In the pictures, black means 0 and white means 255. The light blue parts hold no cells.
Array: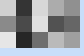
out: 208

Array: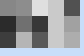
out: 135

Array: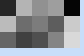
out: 38

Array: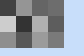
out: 66

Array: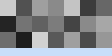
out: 203

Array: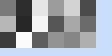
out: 121

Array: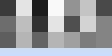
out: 57

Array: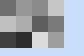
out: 110
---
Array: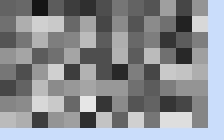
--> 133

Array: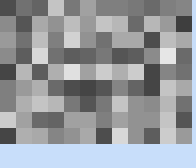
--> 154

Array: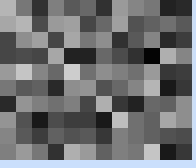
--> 55

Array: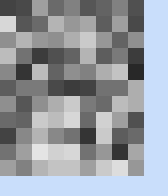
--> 151

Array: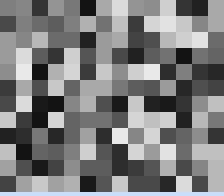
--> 184

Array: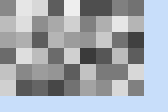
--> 128
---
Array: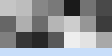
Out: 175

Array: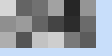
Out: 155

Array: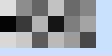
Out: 57

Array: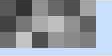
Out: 118

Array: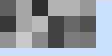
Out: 165

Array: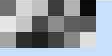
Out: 198
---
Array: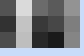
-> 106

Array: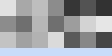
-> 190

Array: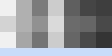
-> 122

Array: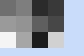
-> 43

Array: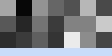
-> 146

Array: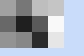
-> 189
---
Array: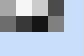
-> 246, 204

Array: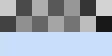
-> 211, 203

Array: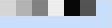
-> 237, 213

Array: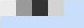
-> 235, 211

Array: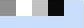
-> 255, 193

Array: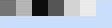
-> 234, 211

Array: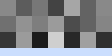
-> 207, 167

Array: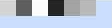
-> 252, 211

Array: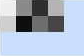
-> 239, 207
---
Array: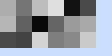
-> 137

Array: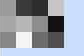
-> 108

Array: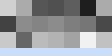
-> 241

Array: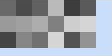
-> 83

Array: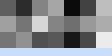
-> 73

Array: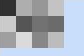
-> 135

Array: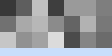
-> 132

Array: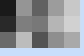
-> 141

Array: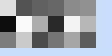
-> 166

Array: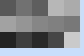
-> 68
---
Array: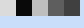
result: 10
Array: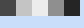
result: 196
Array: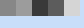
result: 156
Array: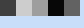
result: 205
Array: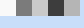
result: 123
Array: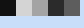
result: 212
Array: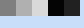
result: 176
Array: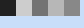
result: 205
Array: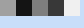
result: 20
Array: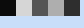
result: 214
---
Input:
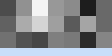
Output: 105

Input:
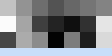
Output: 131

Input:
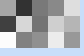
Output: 222

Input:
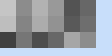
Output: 103

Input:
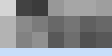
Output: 158

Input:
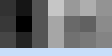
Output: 147

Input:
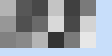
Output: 122

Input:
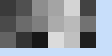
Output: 66
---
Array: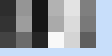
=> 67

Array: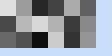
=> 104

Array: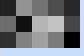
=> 48

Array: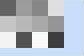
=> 243

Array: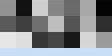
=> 230

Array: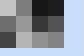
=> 68

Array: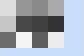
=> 108

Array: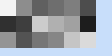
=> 148

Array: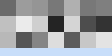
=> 184
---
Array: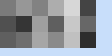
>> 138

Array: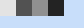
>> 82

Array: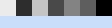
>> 131

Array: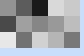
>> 209

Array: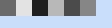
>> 184

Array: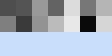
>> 232

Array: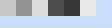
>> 77

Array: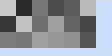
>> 151
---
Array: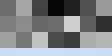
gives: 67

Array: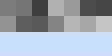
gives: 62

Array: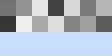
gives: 230

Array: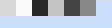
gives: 39

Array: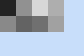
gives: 215

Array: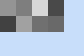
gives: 215

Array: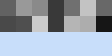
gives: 138

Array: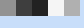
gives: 34
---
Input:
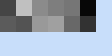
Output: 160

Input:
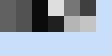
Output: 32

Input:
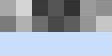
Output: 93

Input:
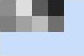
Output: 161

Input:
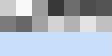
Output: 178

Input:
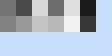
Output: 184

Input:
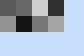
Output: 20

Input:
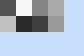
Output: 42

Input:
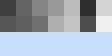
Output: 196

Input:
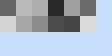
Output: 76
